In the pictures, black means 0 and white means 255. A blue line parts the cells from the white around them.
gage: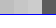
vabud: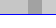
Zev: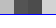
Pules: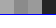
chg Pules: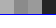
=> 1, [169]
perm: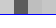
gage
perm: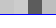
gage
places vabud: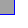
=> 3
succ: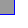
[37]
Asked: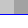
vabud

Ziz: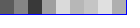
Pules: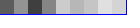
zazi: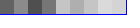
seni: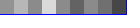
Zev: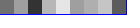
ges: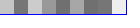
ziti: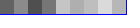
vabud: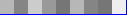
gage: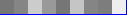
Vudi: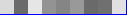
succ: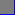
[238]
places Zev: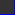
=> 3
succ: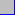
[218]

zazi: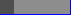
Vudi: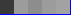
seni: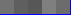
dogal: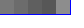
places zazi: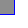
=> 2 3 4 5
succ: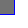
[95]
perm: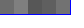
seni
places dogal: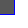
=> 4
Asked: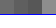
dogal
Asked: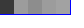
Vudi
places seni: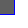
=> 2

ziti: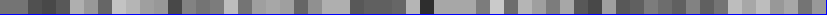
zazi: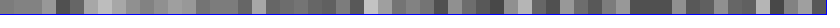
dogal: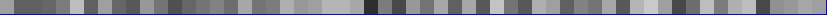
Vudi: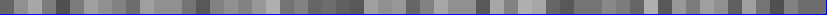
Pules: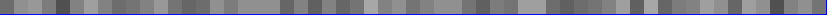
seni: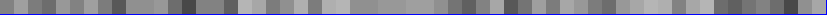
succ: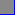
[124]
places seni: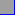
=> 2 7 30 31 39
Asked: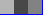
zazi
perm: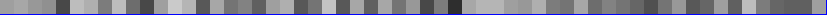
dogal

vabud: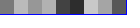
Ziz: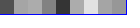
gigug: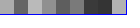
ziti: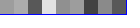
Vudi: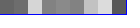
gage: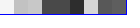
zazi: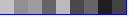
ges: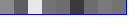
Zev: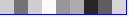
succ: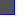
[165]
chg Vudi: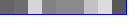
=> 6, [130]

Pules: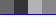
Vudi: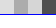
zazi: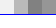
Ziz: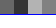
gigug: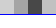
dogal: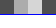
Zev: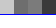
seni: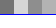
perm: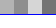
seni
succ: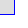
[172]

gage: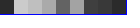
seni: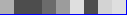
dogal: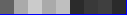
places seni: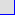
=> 6 9
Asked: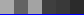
gage
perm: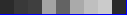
gage
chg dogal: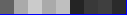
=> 6, [43]
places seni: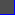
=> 2 3 7
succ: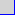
[223]

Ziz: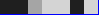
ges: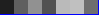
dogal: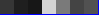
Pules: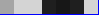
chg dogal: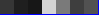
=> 6, [68]
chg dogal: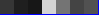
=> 5, [122]
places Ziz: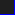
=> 1 2 6
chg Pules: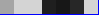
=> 6, [31]
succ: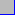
[192]
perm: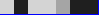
Ziz

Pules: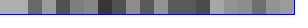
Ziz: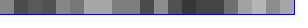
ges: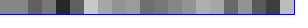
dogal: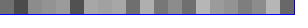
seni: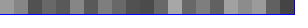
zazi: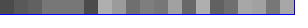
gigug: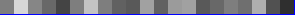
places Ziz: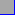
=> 7 8 21
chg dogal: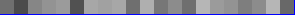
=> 3, [140]
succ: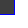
[188]
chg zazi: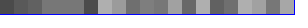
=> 18, [167]

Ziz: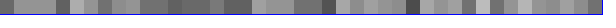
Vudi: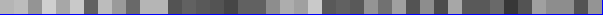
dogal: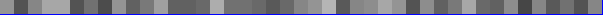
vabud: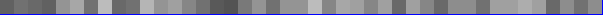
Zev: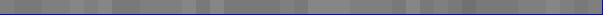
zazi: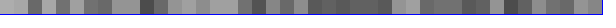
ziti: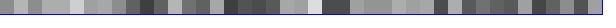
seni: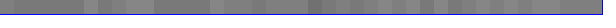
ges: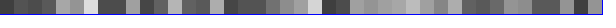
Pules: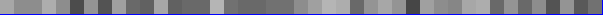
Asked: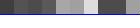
ziti
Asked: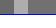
dogal
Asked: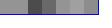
zazi
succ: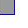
[105]

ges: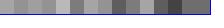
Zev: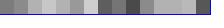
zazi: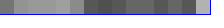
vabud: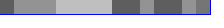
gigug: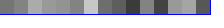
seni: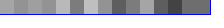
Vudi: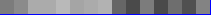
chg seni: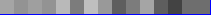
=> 8, [147]
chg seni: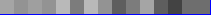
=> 7, [191]
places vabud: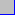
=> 5 6 7 8
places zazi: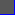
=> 7 9 12 14
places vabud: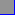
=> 2 3 4 11 14
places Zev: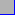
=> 3 5 12 13

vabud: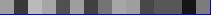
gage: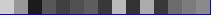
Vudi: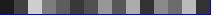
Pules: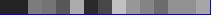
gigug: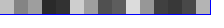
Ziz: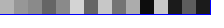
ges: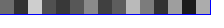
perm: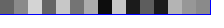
Ziz
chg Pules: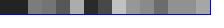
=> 11, [132]
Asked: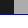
ges
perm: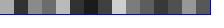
Vudi
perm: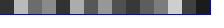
Vudi

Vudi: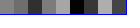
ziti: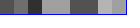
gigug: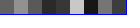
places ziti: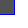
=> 1 6 7
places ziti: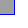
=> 4 5 9

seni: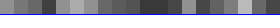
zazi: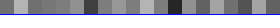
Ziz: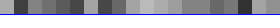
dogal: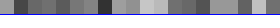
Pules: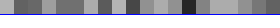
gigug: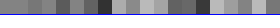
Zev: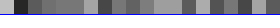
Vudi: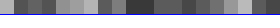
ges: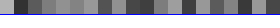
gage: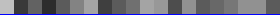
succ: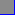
[186]
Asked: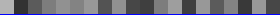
ges
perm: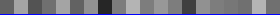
zazi
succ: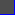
[145]

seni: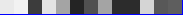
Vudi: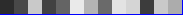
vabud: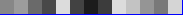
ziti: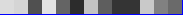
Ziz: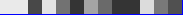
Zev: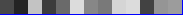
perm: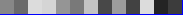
Zev
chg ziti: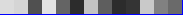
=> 9, [52]
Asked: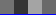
Ziz
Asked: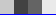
Vudi

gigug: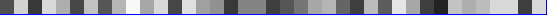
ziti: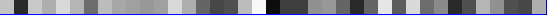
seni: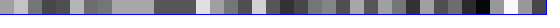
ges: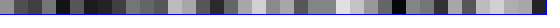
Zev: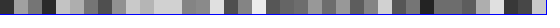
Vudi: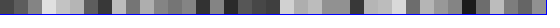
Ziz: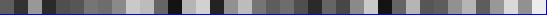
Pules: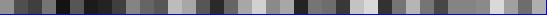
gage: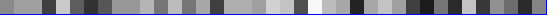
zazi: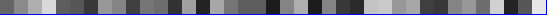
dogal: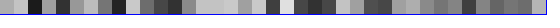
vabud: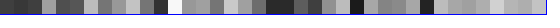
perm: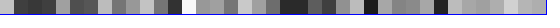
vabud
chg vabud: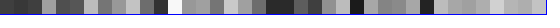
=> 11, [117]
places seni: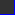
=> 21 30
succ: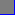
[101]
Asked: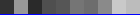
Ziz
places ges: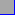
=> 14 18 21 33 38

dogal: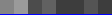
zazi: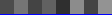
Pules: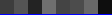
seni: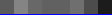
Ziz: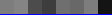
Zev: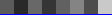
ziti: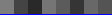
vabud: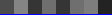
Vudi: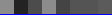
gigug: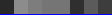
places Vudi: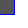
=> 6 7
